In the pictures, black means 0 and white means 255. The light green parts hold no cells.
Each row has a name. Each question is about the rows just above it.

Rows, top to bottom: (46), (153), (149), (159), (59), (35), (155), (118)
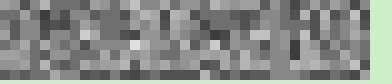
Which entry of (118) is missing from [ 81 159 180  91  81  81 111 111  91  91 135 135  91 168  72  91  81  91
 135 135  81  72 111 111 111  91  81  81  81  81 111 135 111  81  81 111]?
[123]
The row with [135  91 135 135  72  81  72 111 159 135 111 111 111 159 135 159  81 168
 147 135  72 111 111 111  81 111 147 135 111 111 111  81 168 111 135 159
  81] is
(149)
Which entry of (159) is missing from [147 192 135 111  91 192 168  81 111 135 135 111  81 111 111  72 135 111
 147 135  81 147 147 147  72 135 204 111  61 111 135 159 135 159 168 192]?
[100]

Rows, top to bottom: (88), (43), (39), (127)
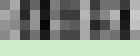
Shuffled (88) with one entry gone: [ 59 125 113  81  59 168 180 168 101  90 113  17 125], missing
[48]
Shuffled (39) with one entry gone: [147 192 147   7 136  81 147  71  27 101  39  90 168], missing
[158]

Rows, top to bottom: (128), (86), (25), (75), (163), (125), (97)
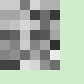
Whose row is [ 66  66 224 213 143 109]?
(97)
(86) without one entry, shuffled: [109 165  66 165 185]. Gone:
[56]
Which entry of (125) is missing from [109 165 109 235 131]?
[143]
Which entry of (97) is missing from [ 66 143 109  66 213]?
[224]
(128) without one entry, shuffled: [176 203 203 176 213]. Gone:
[121]
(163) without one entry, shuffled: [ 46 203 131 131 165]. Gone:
[154]

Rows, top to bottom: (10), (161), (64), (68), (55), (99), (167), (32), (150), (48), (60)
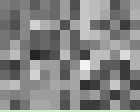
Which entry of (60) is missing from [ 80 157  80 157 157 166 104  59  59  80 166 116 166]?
[70]
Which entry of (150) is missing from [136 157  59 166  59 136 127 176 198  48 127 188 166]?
[146]

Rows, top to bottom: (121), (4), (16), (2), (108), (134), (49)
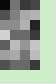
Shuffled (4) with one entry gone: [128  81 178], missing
[169]
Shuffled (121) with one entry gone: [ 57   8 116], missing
[69]
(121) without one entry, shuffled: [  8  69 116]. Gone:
[57]
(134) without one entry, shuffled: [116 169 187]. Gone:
[160]

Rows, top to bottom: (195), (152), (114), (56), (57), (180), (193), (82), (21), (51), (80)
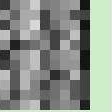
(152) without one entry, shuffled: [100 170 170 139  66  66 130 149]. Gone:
[78]
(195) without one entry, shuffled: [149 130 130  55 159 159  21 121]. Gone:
[203]
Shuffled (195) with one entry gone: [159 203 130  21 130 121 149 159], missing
[55]

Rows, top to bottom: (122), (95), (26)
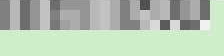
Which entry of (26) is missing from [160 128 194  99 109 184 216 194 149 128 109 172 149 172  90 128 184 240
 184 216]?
[119]
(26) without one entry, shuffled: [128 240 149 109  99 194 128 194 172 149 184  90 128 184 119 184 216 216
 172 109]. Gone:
[160]

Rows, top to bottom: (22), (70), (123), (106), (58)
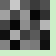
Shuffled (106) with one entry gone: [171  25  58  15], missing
[90]
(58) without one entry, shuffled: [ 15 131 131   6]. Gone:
[122]
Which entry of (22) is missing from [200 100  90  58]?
[79]
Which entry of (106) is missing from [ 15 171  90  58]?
[25]

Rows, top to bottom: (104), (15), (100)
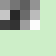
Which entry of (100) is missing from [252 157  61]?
[51]
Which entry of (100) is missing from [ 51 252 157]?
[61]
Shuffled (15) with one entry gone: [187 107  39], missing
[198]
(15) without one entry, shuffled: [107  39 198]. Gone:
[187]
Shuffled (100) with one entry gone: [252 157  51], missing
[61]

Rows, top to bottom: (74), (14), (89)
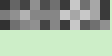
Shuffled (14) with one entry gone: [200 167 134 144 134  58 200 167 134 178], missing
[124]
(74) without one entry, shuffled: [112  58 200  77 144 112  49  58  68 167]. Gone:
[101]
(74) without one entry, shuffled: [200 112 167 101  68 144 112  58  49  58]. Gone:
[77]
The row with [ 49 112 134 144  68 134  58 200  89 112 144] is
(89)
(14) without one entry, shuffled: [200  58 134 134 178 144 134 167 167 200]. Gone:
[124]
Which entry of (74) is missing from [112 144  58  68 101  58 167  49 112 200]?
[77]
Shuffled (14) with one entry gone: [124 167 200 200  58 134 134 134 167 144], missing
[178]

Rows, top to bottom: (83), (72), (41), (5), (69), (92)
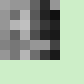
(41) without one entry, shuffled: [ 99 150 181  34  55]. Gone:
[192]
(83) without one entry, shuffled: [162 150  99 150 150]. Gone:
[43]
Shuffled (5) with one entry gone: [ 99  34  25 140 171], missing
[78]
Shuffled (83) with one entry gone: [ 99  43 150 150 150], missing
[162]
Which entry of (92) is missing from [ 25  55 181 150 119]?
[110]
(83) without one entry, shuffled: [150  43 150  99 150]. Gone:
[162]
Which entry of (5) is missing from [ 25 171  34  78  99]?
[140]

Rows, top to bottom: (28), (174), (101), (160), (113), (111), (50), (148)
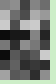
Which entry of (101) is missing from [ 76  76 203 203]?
[193]
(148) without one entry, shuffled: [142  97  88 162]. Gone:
[45]
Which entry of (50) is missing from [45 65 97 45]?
[56]
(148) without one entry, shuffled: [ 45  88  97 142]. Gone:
[162]

